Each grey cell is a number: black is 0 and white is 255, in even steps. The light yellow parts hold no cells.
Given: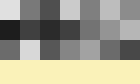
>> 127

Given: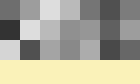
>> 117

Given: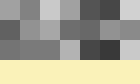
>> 84

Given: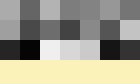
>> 131

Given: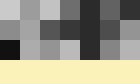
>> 43

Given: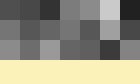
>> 139

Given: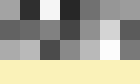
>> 113

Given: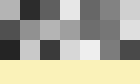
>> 103

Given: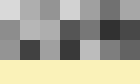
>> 160

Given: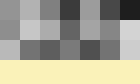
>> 156
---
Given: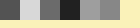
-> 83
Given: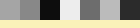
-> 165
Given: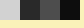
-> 210
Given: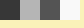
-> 55
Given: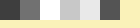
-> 62
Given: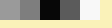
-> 154
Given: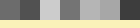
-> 108
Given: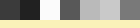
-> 59
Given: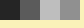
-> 37
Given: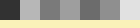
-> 50
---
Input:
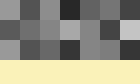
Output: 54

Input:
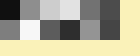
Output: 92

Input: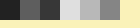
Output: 55

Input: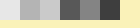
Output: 202

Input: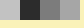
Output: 194

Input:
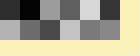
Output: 74

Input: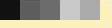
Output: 93

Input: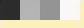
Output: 44

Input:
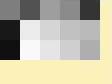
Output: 249
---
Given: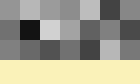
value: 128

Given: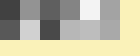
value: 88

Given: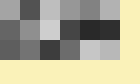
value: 94

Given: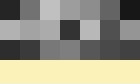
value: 45

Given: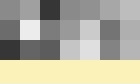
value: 54

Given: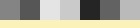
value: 132
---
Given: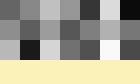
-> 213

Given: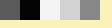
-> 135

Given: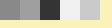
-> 159

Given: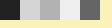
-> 178

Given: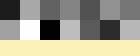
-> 183

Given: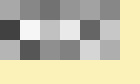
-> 213

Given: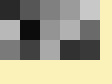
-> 177
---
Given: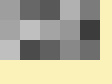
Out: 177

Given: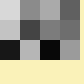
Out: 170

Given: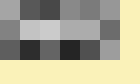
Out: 123

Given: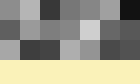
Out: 160

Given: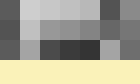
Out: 83

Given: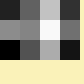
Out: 194
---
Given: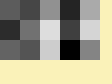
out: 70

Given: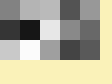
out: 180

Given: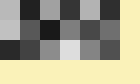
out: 33

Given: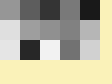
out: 93

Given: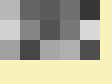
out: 99

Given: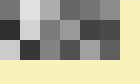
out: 224

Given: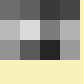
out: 96
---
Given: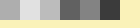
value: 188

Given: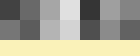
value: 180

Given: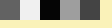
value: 5

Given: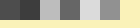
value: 189

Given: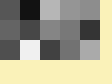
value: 65

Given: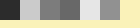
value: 124

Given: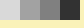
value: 128
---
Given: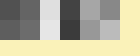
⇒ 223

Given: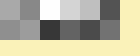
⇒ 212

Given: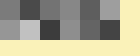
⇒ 158

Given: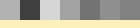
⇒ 178

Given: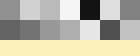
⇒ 230

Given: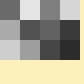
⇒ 214

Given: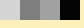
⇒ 161

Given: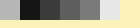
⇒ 183

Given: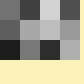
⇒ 189

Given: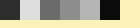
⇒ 181
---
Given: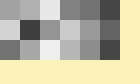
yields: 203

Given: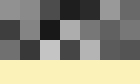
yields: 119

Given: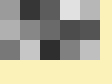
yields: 106

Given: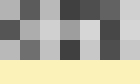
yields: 214

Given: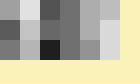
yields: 112

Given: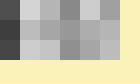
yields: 152

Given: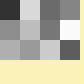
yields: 189

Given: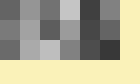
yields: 155

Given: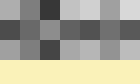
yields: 82
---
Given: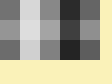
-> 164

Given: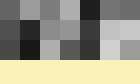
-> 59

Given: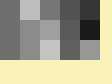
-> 159

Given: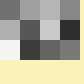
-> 87

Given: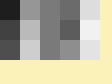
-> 122

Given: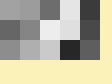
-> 237

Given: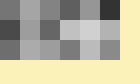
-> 193

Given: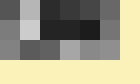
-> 36

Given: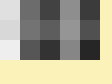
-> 93

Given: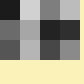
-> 166
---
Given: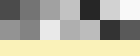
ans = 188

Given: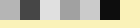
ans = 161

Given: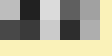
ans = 203

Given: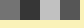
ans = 54

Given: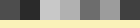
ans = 109

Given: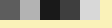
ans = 25

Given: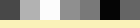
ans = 121

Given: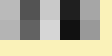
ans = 214

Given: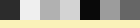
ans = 9
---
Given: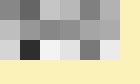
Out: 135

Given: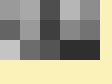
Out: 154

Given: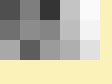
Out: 79

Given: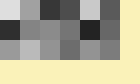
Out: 222

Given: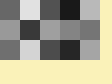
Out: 103

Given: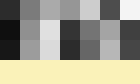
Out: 44
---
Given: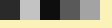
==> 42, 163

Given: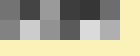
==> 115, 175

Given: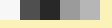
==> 247, 182

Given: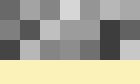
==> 105, 199

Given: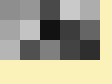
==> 142, 46

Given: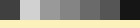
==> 64, 21
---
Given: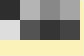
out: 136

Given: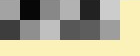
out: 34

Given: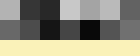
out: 186

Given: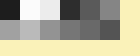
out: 90

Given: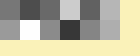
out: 97

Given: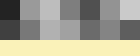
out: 147

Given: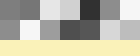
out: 141
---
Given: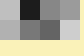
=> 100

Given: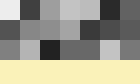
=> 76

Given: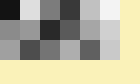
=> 166

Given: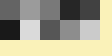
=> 141

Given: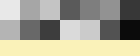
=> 82

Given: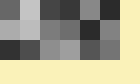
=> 43

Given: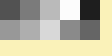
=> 138

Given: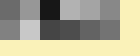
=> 99
